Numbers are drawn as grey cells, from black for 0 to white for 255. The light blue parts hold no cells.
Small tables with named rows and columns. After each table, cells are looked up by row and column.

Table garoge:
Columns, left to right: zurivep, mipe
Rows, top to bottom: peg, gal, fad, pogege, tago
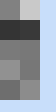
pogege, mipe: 119
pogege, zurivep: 145
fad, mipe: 120
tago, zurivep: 110
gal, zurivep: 52
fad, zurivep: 122
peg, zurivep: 129
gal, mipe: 57
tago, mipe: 140
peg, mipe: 201

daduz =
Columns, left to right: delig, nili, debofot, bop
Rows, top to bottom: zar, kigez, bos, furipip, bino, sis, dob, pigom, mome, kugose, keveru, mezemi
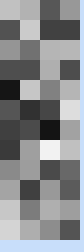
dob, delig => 64
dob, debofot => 20
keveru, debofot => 175
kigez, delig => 82
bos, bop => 183
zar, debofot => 87
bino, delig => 21
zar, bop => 152
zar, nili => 178
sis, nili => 49
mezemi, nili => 174
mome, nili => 157
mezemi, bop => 84
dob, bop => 162
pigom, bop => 192
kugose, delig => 164
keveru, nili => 124

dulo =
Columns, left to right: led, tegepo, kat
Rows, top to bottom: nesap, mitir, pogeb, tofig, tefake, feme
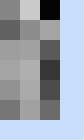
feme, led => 118
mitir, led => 97
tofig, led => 164
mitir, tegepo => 141
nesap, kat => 4
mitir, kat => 164
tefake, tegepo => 170
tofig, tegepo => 176
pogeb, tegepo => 162
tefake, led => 145
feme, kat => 107
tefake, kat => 75
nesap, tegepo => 202
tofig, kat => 54
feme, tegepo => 161

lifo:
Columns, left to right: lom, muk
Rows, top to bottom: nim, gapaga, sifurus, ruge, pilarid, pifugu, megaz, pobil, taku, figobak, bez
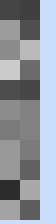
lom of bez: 163
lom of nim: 69
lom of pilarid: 77
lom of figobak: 44
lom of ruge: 203
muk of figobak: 169
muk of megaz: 129
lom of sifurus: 139
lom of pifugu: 140
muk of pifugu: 130
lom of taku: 152
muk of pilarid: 71
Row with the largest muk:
sifurus

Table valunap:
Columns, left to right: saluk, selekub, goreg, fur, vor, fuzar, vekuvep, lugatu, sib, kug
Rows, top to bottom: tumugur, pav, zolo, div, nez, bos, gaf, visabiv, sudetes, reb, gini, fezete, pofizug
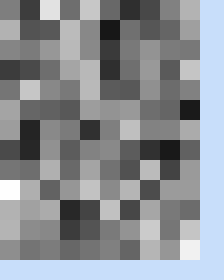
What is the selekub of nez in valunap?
198
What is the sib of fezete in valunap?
118
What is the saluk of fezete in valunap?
180
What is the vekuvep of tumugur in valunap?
47
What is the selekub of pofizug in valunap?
116
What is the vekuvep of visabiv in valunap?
92
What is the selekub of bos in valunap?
102
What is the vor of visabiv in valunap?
130
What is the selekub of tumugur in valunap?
61
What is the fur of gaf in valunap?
123
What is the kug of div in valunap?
197
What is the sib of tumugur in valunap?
129
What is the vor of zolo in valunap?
137
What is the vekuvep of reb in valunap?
181
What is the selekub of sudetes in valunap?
110
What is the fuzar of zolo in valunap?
58
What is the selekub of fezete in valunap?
140
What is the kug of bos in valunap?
26
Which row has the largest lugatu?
fezete

